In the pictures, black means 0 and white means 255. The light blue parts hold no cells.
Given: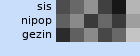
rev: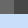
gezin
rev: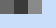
nipop
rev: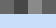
gezin

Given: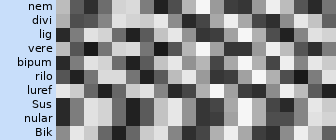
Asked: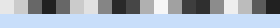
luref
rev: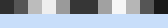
vere
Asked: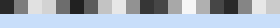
Sus
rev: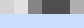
nular

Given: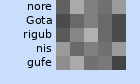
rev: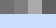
nore
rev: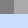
nore
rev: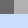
rigub
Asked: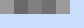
nis
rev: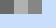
rigub

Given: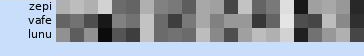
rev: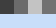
vafe
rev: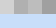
lunu
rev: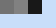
vafe
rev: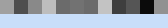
lunu
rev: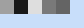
zepi
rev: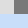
zepi

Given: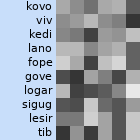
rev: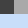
fope
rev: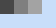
gove
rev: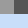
sigug
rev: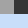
gove
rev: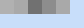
kovo
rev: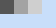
lesir
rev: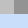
kedi

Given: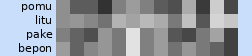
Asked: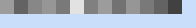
bepon
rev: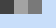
pake
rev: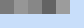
bepon
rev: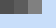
pomu
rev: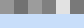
bepon

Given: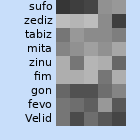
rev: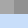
mita
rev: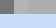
fim

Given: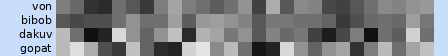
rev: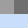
bibob
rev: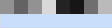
gopat
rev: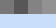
bibob

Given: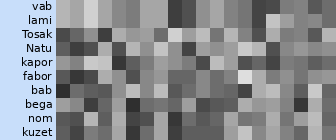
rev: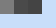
vab
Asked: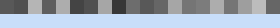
nom
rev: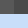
bega
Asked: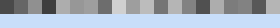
Tosak
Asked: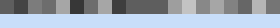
kuzet

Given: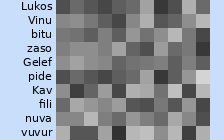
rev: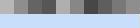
Vinu
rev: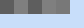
Gelef
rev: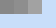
Gelef
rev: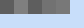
bitu

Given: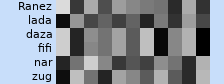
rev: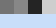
fifi
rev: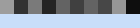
lada
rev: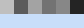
fifi
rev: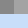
zug
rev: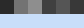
nar

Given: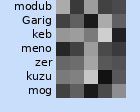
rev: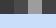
meno
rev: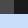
mog
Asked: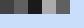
Garig
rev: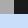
Garig
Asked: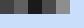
mog
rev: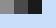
mog
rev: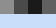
mog

